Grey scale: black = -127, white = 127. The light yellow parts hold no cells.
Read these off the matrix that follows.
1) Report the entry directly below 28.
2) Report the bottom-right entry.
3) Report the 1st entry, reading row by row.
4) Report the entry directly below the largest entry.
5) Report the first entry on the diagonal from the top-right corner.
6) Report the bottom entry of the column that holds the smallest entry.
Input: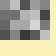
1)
63
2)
63
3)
16
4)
-37
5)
5
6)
-70

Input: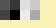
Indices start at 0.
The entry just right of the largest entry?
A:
42
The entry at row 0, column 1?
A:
-72
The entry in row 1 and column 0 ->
-61

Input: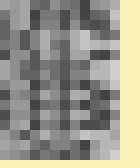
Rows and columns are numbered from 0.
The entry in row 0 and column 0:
37
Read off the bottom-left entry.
25
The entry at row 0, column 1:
25
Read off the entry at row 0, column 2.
37
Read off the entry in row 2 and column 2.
37
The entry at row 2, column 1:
25
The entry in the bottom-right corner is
79
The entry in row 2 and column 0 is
-28
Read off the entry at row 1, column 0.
-8
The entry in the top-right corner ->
46

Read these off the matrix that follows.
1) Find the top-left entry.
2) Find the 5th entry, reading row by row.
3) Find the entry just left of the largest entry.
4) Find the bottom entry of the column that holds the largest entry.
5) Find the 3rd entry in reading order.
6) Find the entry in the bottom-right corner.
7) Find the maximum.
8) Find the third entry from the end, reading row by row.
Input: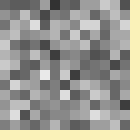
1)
-24
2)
30
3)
30
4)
8
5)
-35
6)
-24
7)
105
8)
30

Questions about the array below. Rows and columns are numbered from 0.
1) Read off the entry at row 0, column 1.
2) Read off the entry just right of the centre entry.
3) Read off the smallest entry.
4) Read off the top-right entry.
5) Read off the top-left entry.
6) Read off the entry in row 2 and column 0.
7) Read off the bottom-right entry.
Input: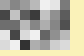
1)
6
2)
46
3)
-77
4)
-5
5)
36
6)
-17
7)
90

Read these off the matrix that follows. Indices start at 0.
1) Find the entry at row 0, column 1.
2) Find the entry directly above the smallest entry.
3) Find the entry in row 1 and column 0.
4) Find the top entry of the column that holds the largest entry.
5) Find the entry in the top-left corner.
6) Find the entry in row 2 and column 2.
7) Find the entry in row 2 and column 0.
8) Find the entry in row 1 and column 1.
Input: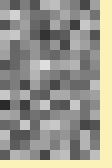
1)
-44
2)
71
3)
52
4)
52
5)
10
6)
32
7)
-44
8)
82

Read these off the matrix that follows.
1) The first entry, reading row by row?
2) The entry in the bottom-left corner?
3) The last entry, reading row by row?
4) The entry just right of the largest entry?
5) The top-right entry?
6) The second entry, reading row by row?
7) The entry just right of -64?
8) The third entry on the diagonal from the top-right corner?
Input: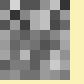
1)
-33
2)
7
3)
-3
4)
-44
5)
-76
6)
84
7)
45
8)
64

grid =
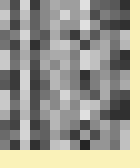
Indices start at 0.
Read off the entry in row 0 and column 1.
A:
-51
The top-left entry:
30
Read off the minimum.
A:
-91
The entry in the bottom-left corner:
-1
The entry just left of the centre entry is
54
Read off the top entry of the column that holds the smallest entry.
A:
96
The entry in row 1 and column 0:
73
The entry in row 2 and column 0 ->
42
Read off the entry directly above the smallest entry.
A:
30
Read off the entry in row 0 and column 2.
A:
84
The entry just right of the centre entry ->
-1
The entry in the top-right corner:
-79
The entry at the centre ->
21
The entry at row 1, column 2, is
64
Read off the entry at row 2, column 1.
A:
-60
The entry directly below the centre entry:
30
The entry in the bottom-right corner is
64
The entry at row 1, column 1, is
-30
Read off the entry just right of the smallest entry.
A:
21

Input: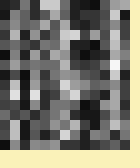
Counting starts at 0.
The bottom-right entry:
-74
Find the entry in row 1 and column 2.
-31
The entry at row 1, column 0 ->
-104
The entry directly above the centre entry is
52
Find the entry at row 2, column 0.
-41
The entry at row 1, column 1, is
0
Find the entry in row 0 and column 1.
-83
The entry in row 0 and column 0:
-95
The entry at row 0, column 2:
-10
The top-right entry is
40
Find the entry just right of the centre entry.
9
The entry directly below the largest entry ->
74
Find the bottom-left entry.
-113
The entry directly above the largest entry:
40
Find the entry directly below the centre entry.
84
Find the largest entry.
118
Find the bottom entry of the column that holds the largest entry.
-31
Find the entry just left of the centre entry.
-10
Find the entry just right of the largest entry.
-31
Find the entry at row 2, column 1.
9
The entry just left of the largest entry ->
-19

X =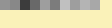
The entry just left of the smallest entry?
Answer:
8
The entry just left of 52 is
30

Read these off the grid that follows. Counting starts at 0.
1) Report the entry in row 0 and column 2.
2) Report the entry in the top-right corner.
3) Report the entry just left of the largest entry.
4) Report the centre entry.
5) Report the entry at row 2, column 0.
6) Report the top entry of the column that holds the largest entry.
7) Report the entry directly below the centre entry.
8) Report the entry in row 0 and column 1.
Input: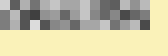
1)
48
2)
58
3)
-43
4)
28
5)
-2
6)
-12
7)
-24
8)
-33
